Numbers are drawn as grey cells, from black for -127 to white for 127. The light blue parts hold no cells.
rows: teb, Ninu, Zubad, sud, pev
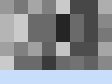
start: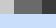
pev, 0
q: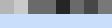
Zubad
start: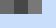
Zubad, 5
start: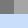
teb, 1
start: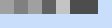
sud, 0

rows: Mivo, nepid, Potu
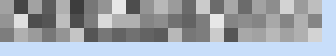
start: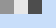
Mivo, 7
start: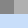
nepid, 20
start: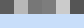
Potu, 11

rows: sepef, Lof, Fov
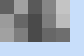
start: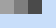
Fov, 0
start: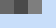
Lof, 1

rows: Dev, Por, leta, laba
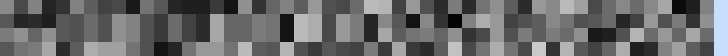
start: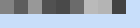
Dev, 20
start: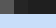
Dev, 11

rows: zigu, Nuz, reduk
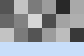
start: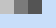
reduk, 0
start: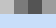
reduk, 0

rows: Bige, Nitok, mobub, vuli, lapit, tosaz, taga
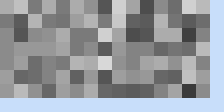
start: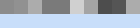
mobub, 2
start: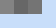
vuli, 10

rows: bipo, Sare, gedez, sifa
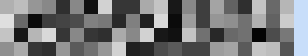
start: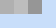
bipo, 0
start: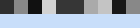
bipo, 4

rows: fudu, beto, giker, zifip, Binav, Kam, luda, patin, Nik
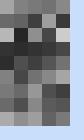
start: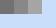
Kam, 2
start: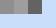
Nik, 1
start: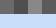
patin, 0

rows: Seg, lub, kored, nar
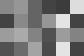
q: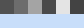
nar
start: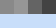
Seg, 0
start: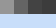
Seg, 1
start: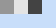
lub, 3
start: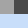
nar, 2

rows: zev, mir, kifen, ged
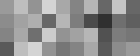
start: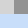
ged, 2
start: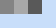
ged, 5

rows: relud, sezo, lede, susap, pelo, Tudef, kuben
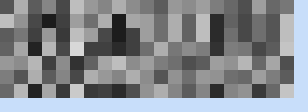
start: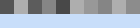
Tudef, 1
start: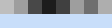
lede, 5
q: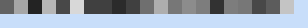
susap
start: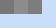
susap, 12
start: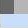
kuben, 0

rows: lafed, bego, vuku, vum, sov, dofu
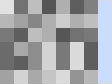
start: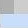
bego, 3
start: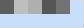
vuku, 1
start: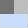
lafed, 1
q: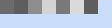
sov
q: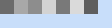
vum

